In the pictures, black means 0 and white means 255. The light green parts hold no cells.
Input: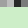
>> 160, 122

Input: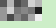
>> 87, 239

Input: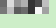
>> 107, 161

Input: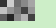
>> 51, 66

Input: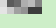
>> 216, 60

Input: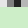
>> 230, 182
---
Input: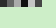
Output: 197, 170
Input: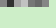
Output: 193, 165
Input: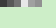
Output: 231, 160
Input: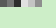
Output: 224, 195
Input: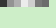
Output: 236, 206
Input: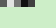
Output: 226, 117
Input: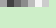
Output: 245, 204
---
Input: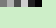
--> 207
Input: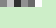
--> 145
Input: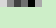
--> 112
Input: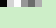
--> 151
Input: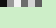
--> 108
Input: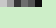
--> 110
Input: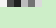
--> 188
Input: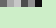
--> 77
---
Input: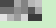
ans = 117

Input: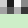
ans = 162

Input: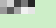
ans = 151

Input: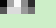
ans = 88

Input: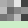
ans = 188

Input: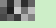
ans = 84
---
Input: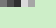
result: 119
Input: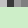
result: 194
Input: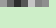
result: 156
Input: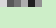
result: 216
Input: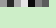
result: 155
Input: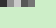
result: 48
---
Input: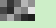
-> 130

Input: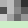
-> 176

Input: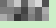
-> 110

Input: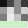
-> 17

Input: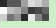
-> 42

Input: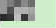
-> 149
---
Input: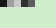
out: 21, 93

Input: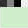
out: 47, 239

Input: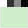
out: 253, 7

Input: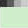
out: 51, 203

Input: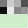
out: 121, 147

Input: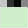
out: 198, 134

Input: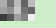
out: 173, 239

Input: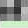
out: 146, 173

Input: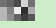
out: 114, 87

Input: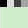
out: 3, 164
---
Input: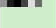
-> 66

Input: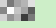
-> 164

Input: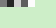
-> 210

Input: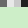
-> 232

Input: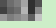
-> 164

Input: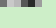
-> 87

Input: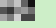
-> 196
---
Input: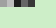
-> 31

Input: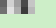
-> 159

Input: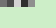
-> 211

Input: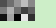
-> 150

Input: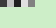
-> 32

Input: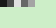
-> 224
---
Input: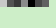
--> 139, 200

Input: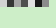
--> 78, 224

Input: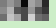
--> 72, 208

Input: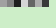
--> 213, 213

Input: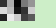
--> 22, 234

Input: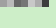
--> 118, 200

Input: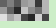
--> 195, 223

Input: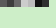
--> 204, 204
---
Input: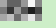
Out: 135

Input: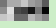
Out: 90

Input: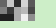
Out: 89

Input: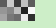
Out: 92

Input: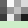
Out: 219

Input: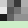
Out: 174

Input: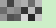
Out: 187

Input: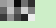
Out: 47
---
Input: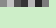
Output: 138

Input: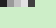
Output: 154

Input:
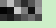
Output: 154

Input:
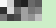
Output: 203

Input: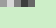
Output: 129

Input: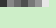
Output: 135
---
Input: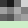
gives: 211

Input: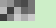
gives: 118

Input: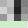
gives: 127

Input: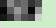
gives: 78

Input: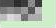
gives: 59

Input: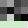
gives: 85

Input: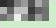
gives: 127
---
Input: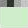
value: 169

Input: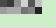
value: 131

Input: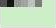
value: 192

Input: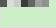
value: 159

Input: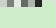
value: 177

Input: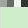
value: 243

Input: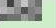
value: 127

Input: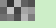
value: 182
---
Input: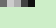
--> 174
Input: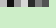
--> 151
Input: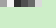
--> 48
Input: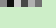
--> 203
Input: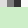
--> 51
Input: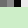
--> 7
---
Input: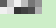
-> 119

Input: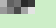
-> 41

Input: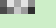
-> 227

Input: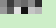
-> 137

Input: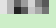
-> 127

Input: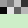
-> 197

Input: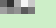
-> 244

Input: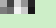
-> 148
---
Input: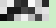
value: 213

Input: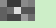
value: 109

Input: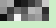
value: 72

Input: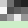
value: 151

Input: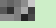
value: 74

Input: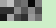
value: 113

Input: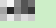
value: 204

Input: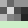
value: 36
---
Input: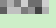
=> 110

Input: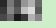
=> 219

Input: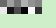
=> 146

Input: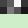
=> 245

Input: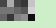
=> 86

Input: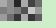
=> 201

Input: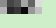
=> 100

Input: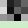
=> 100
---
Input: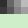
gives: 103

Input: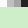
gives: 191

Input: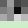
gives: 157

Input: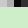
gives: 173

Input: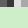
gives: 55

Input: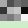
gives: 79
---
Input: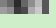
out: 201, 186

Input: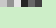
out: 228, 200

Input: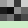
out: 207, 183

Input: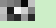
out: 247, 209

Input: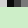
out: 209, 121

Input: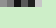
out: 199, 145
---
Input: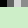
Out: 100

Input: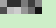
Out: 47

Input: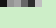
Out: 149

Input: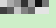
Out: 170

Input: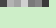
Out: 179

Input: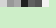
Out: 152

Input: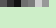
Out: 46

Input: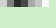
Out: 128

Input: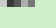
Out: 59
